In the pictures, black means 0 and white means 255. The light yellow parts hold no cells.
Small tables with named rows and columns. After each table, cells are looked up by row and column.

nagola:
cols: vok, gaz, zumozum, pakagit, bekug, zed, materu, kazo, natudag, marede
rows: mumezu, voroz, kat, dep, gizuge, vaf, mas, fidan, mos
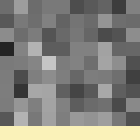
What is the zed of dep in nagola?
129
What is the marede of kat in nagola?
141
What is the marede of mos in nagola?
80
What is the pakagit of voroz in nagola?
129
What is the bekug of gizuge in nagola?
124
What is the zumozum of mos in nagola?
120
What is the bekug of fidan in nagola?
129
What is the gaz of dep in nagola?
131
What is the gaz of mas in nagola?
52
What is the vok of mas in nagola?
125
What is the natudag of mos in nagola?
119

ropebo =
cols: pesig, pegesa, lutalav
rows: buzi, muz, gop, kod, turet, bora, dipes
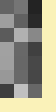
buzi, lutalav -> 35
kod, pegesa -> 104
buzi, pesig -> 100
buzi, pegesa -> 117
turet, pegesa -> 103
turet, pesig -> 160
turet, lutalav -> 72
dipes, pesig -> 62
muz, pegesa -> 97

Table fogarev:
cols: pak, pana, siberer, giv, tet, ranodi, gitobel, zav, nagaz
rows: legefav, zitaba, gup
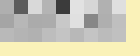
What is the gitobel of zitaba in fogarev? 135
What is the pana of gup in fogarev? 180
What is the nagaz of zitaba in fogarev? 191
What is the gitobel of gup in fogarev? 196
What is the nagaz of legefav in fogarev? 223
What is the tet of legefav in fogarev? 59
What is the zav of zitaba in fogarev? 175
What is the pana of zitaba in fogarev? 183
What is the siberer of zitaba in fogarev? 171
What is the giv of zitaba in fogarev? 172
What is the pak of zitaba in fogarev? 165
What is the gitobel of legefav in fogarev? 214
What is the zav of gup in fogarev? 187
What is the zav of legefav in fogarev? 177
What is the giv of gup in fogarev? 189
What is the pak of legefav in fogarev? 175
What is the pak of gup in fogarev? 185
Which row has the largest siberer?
legefav

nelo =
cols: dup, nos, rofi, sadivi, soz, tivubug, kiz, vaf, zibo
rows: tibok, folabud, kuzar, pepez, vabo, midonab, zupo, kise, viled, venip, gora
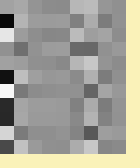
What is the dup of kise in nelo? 41
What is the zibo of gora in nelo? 138
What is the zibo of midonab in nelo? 144
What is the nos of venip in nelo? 123
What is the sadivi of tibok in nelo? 140
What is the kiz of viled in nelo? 179
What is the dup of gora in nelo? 73
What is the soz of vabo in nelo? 137
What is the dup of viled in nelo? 40
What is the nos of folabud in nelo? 180
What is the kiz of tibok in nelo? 187
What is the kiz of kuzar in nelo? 158
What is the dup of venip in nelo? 213
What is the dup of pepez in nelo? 145
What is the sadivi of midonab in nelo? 151
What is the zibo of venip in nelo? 154
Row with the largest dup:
zupo

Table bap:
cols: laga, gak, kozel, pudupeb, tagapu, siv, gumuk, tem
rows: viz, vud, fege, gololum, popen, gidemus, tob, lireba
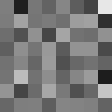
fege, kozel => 145
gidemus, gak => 188
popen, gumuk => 114
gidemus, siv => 134
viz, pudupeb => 99
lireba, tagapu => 133
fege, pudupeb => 70
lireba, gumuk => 128
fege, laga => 110
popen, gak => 134
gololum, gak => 143
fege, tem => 145
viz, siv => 93
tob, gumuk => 104
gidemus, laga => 116
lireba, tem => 99
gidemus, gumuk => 155
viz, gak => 31
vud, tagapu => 112
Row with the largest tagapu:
fege

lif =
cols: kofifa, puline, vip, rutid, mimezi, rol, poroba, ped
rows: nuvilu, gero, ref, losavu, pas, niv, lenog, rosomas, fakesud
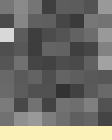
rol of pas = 74
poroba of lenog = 90
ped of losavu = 130
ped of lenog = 105
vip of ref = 62
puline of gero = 134
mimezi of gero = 70
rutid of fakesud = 125
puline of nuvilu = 138
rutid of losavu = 100
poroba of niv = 89
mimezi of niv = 100
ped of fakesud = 68
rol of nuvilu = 92
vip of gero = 96
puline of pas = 113
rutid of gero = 95
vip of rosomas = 114
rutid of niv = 79

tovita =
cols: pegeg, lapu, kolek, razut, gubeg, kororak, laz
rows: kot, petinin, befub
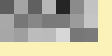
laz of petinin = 197
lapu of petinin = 119
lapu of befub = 159
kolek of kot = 96
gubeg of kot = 37
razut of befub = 187
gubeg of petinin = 123
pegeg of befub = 167
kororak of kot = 139

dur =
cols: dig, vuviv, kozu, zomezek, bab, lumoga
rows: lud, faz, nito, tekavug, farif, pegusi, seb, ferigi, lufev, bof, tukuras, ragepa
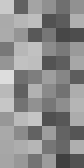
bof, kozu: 98
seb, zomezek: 138
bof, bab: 99
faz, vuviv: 182
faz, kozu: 190
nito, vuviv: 149
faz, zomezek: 82
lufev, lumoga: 172
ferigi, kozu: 145
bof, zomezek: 157
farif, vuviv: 193
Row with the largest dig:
pegusi

